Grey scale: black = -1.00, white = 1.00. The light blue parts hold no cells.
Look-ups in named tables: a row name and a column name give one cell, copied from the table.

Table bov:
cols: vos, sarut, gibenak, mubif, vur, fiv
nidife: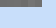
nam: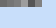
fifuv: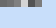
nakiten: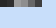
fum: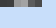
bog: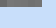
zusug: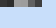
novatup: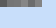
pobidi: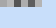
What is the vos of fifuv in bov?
-0.17
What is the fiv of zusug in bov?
-0.51
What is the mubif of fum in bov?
0.28
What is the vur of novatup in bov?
-0.15
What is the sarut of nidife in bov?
-0.13
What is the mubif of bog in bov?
-0.09
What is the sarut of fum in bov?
-0.51
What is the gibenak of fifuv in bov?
0.00

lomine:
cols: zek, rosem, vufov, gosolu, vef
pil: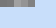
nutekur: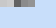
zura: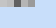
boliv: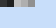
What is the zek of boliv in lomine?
-0.59
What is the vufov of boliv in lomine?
0.51
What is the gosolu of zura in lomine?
0.42
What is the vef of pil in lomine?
0.01
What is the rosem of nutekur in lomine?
0.61
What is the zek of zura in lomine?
0.54
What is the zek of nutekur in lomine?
0.57
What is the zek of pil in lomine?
-0.07
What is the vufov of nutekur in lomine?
-0.22
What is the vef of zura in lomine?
0.21
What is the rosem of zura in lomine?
0.48
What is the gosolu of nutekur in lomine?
0.09
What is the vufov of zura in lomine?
-0.24
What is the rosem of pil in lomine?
-0.04
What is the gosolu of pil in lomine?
0.16
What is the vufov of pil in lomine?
0.26
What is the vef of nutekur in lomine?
0.15
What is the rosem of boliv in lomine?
-0.75
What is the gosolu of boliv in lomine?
0.37
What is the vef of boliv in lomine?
0.13

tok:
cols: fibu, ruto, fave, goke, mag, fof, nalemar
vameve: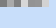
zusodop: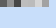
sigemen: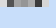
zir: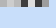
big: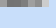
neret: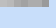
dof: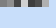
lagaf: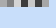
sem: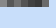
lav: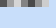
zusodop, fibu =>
-0.26
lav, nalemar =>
0.61
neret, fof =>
0.35
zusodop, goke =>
0.48
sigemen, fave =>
0.28
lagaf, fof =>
-0.50
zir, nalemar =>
0.23
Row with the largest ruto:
zir

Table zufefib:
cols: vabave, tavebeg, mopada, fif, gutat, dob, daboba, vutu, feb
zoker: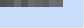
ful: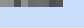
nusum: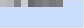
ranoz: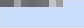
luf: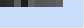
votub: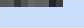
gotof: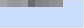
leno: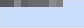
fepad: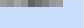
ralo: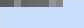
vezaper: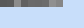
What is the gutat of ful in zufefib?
-0.17
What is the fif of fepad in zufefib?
0.16
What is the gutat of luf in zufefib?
-0.23
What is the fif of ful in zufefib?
0.13
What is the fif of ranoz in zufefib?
-0.12
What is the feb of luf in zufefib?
-0.24
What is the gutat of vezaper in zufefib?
-0.17
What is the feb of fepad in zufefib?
0.23
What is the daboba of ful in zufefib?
-0.16
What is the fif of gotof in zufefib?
0.23
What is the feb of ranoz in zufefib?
0.23

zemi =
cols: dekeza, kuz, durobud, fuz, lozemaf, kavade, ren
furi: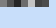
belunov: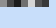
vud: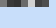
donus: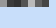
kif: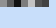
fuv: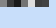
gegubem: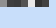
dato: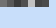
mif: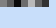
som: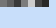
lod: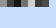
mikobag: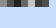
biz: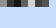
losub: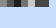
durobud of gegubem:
-0.54
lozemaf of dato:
0.52
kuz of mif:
-0.30
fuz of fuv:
-0.10
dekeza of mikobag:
0.10
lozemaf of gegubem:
0.82
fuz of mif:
-0.15
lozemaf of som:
0.60
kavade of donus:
-0.24
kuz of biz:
-0.59
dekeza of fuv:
0.04
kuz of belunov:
-0.46
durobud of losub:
-0.77
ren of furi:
-0.40
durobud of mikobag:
-0.74

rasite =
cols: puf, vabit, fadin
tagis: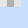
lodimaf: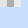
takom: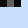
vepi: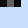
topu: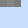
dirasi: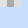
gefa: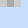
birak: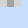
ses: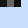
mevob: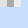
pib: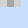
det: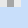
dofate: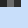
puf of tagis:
0.80
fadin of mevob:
0.85
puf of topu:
-0.01
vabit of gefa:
0.33
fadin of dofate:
-0.64
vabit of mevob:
0.34
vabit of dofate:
-0.15
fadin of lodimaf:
0.83
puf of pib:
0.65
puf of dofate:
-0.70
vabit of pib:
0.31
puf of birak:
0.66
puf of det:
0.82

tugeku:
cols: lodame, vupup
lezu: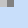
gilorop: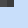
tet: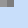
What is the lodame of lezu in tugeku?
0.54
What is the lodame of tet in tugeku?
0.18
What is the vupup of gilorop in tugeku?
-0.53
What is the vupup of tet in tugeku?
-0.02
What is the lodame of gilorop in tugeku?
-0.42
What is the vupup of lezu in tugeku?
0.01

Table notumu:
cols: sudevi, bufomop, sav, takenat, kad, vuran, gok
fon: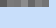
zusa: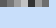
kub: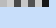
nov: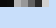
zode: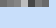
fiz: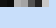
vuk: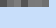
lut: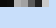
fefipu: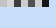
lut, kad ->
-0.29
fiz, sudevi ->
-0.87
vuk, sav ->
-0.02
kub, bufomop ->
0.62
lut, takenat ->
0.27
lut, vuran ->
-0.75
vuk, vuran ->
-0.04
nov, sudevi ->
-0.91

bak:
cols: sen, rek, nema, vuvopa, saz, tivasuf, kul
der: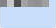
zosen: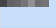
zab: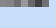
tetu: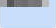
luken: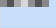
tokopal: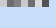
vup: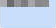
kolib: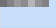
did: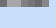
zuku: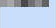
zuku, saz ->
-0.11
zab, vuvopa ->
0.19
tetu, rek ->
-0.32
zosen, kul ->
-0.09
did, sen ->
-0.13
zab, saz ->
-0.19
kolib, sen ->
-0.11
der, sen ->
0.03
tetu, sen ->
0.28
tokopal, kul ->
-0.36
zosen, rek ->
-0.22
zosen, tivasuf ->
-0.14
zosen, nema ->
-0.19
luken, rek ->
-0.34
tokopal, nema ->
0.02
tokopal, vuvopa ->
0.58
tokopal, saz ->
-0.13

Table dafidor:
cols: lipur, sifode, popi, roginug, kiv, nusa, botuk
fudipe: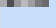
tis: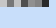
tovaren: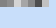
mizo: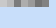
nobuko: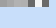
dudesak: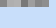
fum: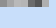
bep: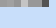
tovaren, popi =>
0.66
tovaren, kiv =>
0.06
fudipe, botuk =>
-0.16
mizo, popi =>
-0.03
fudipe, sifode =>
-0.38
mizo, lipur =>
0.58
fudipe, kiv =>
0.24
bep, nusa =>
0.19
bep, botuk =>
-0.35
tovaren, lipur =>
0.02

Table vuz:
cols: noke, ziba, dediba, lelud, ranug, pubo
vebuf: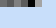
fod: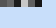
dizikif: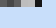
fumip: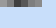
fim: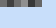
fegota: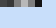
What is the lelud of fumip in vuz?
-0.32
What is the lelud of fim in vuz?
0.13
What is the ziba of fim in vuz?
-0.50
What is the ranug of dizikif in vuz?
0.50
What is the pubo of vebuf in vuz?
0.29
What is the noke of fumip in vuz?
0.21
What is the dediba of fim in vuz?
-0.14
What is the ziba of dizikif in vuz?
-0.44
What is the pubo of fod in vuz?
-0.83
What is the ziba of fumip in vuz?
0.00
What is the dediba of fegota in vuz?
-0.01

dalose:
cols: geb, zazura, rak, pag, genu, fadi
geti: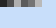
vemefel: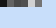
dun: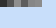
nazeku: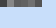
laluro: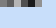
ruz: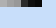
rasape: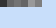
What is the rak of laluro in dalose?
0.42
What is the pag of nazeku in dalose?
-0.23
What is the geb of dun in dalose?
-0.62
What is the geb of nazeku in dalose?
-0.48
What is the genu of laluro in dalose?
-0.80
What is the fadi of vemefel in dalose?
-0.09
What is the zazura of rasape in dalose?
-0.20
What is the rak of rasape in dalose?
-0.10
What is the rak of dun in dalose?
0.12
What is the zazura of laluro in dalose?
-0.26

